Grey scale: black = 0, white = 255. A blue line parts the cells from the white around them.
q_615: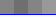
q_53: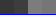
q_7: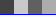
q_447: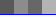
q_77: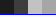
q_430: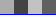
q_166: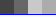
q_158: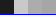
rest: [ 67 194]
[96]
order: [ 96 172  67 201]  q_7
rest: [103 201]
[172]
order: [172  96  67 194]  q_430
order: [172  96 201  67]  q_7
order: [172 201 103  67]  q_166
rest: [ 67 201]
[ 96 172]

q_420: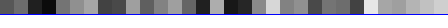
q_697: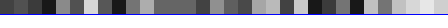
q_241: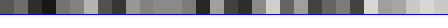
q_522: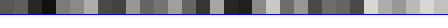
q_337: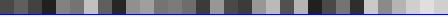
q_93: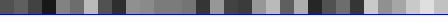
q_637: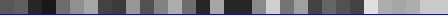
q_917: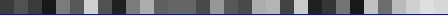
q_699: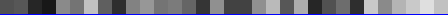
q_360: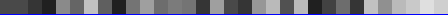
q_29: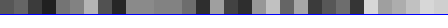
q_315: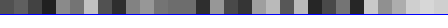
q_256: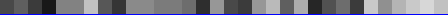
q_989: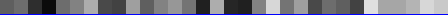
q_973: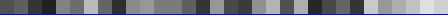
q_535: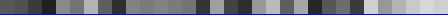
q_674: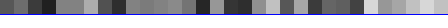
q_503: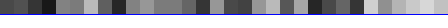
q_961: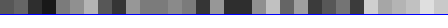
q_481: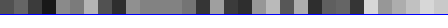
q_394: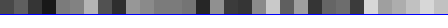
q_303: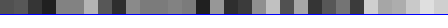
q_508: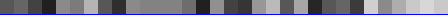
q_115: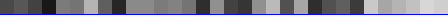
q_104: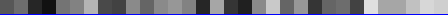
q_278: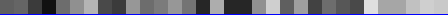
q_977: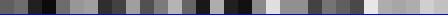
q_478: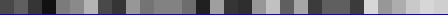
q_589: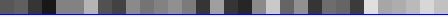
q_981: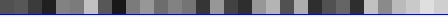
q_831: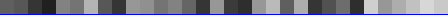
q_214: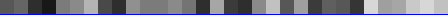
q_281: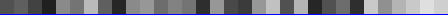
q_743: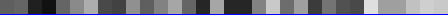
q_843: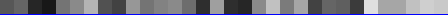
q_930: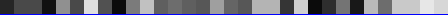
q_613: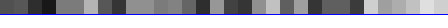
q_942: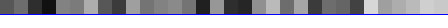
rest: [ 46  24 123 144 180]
[ 87  53 151 123 123 138 123  53 151  46  46 144 193 101 159  59  87 116
  59 207 166 180 193 223 201]
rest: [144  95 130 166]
[101  38 166  38  38 130 201 109 159  59 116  81  73 223 159 159 193 207
 201]
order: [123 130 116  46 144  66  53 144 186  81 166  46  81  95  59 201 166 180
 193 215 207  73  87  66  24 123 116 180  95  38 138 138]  q_115

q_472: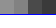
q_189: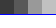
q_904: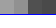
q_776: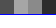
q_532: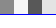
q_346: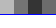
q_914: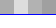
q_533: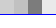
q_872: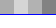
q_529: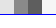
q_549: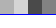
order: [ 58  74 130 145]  q_472
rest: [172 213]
[178 130]
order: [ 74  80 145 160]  q_904
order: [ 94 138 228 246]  q_529

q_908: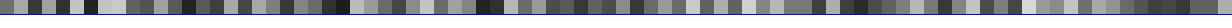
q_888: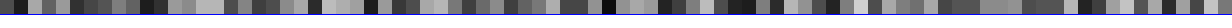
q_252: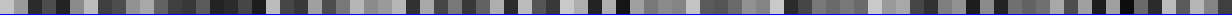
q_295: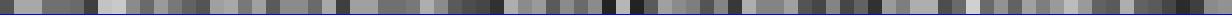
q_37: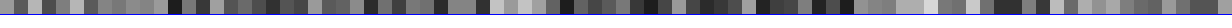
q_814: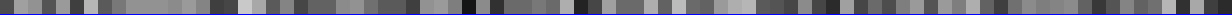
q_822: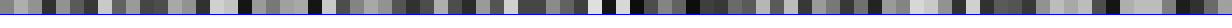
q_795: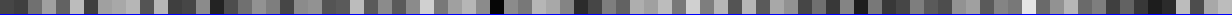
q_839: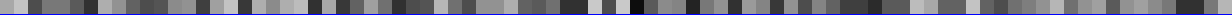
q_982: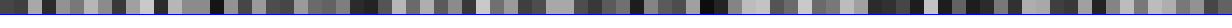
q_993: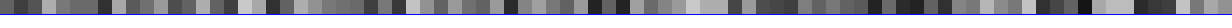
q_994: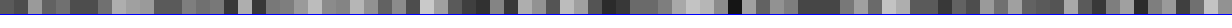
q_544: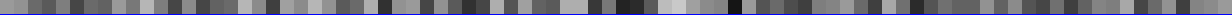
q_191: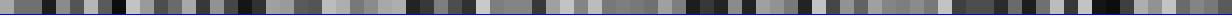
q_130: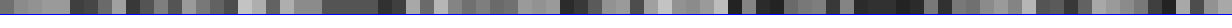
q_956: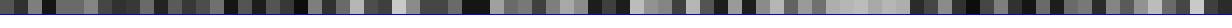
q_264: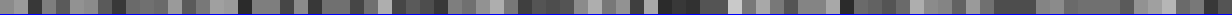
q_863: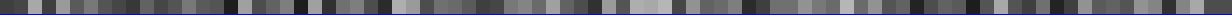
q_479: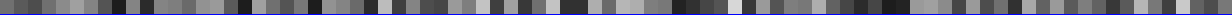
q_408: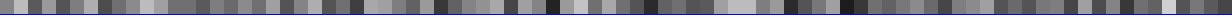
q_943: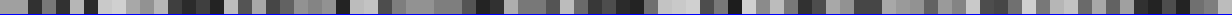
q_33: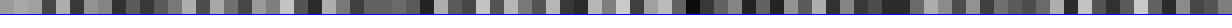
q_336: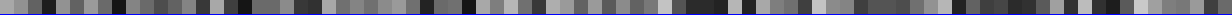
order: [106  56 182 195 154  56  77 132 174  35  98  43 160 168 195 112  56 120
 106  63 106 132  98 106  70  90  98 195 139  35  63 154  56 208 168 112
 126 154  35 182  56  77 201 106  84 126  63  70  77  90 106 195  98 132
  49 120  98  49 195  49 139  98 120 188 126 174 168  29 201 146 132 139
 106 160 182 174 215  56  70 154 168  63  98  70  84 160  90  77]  q_908
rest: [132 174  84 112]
[ 63 168 160 126  98 154  56  98 132 146 168  70 160 132  35 154 195 112
 168 112  84  43  98 112  84  90 160 188 188 126 154  43  84 120 160  29
  56 112  98 120 139 106  70 126 139 160  84 106  84 120 126  70 160  77
 132  56 112  98 208  84 120  90  70]
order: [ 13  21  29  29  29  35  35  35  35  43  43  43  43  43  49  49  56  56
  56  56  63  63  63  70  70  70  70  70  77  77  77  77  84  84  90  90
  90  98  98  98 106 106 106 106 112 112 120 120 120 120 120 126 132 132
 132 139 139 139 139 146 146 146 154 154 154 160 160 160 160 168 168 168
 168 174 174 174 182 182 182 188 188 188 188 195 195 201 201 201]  q_252
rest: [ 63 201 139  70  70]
[106  21  21 160 106 120  63 126 168 139  29  63  29 188 146 132  63 182
  84  29 154  29 139 182  98 154 112 174 182 188 168 182 174  43  70 139
  49  13  70 126  49  21 106  29 106 120  43 132  90 146 188 106  70 201
  63  43]
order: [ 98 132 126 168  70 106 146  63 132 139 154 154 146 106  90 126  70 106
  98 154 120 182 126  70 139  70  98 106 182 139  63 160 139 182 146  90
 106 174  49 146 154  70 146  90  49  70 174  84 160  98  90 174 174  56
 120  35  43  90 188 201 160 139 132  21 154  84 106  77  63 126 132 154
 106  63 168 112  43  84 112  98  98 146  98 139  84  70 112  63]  q_544
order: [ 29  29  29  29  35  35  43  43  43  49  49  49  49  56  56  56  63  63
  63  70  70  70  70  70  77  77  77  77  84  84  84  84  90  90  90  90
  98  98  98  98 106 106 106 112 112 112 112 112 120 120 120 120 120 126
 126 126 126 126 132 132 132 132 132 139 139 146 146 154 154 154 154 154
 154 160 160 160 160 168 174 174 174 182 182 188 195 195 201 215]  q_479

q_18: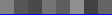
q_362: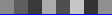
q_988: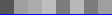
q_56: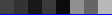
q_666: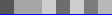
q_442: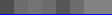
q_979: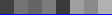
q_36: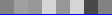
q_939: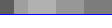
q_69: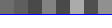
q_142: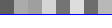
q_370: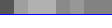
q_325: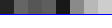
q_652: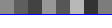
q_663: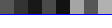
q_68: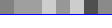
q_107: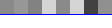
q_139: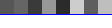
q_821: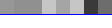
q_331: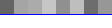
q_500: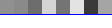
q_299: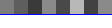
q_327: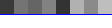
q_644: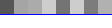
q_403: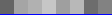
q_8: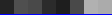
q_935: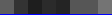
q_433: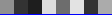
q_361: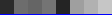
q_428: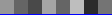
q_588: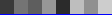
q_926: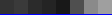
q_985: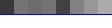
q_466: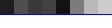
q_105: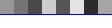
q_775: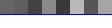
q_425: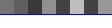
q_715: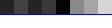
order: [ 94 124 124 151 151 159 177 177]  q_939
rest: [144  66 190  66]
[151]

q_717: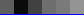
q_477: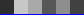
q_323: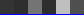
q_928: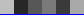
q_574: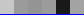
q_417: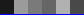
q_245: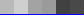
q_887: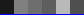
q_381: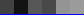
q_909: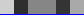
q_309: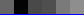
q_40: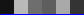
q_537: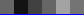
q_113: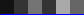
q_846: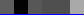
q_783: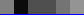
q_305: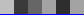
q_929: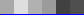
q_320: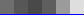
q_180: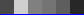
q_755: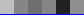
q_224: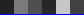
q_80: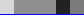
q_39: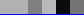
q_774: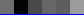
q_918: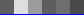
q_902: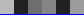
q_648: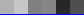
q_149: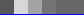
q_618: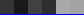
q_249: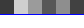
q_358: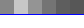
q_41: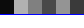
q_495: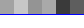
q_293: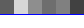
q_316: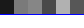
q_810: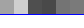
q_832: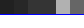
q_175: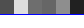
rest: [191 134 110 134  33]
[142]
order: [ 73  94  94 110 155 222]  q_918
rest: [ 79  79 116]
[148]

